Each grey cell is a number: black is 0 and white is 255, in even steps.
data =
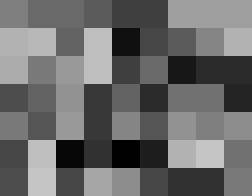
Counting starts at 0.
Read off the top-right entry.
159
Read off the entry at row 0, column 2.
105
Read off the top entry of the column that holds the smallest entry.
63
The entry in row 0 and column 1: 105
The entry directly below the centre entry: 133
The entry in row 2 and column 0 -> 172
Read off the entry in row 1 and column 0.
178
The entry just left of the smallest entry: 49
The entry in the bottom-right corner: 121
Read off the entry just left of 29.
1
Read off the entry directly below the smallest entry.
140
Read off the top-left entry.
127
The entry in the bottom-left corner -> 77
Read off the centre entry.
99
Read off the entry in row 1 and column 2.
99

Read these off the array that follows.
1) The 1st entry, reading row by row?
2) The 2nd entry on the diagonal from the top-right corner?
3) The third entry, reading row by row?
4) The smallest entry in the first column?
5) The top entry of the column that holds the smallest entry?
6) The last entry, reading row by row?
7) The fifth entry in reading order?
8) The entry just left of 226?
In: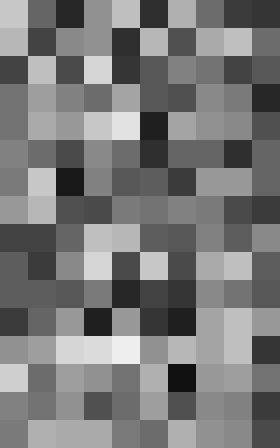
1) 199
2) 191
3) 39
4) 59
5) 176
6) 74
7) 191
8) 199

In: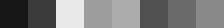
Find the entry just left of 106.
80
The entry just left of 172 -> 157

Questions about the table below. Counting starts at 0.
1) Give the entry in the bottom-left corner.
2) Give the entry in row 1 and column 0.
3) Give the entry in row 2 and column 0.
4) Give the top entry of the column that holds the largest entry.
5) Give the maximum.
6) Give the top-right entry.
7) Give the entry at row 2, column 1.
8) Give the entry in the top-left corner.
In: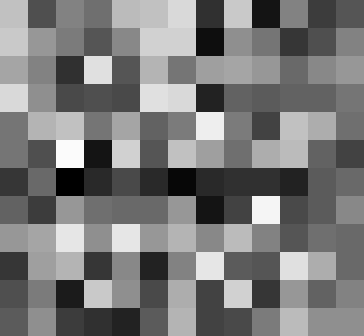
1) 91
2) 201
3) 165
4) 130
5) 251
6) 85
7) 130
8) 193

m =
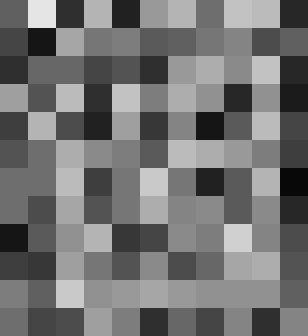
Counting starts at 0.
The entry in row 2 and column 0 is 47
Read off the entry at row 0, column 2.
47
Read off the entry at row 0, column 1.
229
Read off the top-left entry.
96
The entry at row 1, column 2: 166
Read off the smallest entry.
8
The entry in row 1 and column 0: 69
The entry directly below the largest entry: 21
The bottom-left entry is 110
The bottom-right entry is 132
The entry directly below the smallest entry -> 39
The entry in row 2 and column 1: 103
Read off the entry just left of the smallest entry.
180
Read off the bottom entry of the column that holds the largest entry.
69
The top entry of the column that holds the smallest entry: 39

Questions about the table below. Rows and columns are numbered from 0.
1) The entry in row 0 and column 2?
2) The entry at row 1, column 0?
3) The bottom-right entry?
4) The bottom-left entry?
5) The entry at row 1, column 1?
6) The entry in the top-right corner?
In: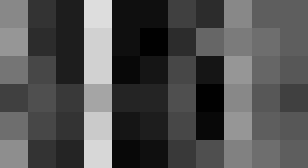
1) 29
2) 150
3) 94
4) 142
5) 44
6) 94

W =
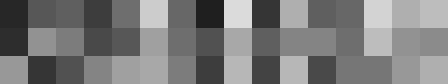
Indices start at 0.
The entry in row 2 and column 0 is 152
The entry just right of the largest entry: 53
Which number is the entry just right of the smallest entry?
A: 219
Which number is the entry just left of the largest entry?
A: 31
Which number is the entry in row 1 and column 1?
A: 146
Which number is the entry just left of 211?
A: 103
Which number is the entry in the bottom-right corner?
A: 175
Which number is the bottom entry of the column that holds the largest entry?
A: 183
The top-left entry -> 39
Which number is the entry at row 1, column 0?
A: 45

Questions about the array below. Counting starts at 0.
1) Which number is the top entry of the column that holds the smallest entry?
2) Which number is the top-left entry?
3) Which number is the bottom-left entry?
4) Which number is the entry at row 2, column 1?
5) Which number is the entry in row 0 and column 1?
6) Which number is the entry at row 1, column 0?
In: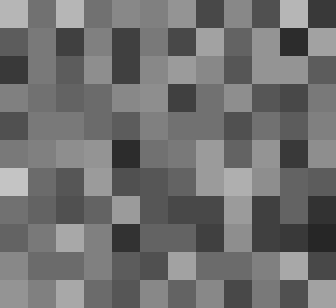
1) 57
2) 182
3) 148
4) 121
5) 113
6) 92

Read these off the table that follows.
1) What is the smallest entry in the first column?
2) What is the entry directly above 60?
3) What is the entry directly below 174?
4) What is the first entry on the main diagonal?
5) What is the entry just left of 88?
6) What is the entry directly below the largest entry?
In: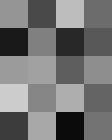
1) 25
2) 204
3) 11
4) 149
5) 40
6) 60

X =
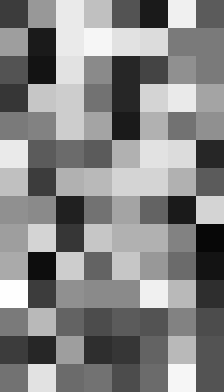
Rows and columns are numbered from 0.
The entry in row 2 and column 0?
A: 83
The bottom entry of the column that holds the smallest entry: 83
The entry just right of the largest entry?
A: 60
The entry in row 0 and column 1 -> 152
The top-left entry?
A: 60
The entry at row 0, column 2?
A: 234
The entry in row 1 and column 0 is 158
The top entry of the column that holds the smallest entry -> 91
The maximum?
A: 254
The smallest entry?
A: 7
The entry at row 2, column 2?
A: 226
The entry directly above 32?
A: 177
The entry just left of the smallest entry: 130
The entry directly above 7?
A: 212
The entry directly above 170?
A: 158
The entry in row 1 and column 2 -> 234
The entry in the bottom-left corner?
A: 114

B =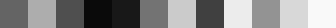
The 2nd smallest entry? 24
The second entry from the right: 216
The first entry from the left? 100
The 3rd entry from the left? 79
